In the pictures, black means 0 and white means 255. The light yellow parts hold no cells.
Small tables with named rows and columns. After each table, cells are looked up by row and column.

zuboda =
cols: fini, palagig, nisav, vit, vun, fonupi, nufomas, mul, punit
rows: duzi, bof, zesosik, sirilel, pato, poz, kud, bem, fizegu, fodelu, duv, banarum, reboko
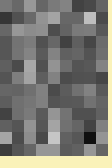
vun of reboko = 150
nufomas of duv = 101
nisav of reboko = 102
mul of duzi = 73
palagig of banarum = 76
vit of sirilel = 81
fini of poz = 95
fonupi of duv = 113
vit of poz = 81
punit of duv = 128
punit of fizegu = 100
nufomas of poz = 84
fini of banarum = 165
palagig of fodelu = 111
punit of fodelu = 97
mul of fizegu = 114
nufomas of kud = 81
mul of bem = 130

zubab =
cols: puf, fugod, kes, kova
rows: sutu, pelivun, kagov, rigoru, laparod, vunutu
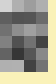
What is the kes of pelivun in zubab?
85
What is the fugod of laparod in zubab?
54
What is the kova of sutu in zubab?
175
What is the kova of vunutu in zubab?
115
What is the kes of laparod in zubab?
86
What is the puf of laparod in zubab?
99
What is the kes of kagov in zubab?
160
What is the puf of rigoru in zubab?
129

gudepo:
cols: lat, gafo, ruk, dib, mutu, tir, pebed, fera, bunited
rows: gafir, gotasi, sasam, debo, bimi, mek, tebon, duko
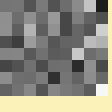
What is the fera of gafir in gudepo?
195
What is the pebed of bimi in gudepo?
200
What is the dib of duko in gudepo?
84
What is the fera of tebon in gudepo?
141
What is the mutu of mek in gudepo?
110
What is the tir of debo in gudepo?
100
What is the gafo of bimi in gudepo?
133
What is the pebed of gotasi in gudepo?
126
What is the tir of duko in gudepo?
121
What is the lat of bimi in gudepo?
132
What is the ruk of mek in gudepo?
113
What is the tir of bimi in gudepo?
94
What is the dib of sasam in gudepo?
94
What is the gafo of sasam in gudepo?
95
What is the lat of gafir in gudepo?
117
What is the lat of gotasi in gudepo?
143
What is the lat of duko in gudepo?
98
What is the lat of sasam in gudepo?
144
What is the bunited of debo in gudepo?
177
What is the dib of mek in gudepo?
76

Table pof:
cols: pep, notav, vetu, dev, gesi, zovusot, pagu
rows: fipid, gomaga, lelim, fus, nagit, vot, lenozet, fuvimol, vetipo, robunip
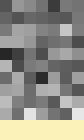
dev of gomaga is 98
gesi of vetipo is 89
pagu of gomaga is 120
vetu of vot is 122
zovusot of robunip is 97
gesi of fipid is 59
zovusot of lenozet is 92
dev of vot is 130
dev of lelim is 131
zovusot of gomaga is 87
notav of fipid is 151
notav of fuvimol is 165
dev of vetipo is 123
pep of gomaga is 100
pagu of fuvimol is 85
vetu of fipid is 137
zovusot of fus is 118
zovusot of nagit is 168
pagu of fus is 76

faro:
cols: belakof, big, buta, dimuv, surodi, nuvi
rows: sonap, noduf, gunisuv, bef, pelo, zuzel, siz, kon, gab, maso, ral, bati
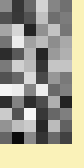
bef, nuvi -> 169
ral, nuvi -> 97
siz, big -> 103
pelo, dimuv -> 37
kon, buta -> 134
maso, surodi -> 103
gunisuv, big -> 213
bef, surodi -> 141
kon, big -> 237
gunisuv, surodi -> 195
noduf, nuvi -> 124
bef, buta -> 161
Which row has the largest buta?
maso

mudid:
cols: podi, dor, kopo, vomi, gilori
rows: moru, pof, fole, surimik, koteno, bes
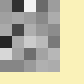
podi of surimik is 37
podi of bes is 134
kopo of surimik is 203
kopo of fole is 174
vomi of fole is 152
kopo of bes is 154
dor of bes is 134
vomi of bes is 176
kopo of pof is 157
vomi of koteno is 163
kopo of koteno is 110
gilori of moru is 157
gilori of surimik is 121
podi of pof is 160
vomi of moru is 106
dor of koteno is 163

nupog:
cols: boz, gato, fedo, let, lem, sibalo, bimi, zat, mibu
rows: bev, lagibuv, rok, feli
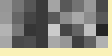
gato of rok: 121
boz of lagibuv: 153
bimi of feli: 63
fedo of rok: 54
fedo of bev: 86
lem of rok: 203
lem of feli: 168
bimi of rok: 100
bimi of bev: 115
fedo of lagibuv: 69
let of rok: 58

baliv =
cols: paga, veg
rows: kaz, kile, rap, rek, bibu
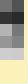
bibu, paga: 206
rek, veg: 131
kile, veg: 42
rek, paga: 150
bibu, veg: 204
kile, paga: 52
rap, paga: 180
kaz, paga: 114

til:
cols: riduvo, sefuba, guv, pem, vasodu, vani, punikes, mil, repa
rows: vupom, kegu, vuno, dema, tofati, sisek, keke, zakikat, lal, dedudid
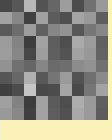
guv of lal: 60
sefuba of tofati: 135
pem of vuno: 96
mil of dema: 155
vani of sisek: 110
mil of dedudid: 154
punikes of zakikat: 73
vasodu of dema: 93
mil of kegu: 153
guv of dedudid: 64
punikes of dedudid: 168

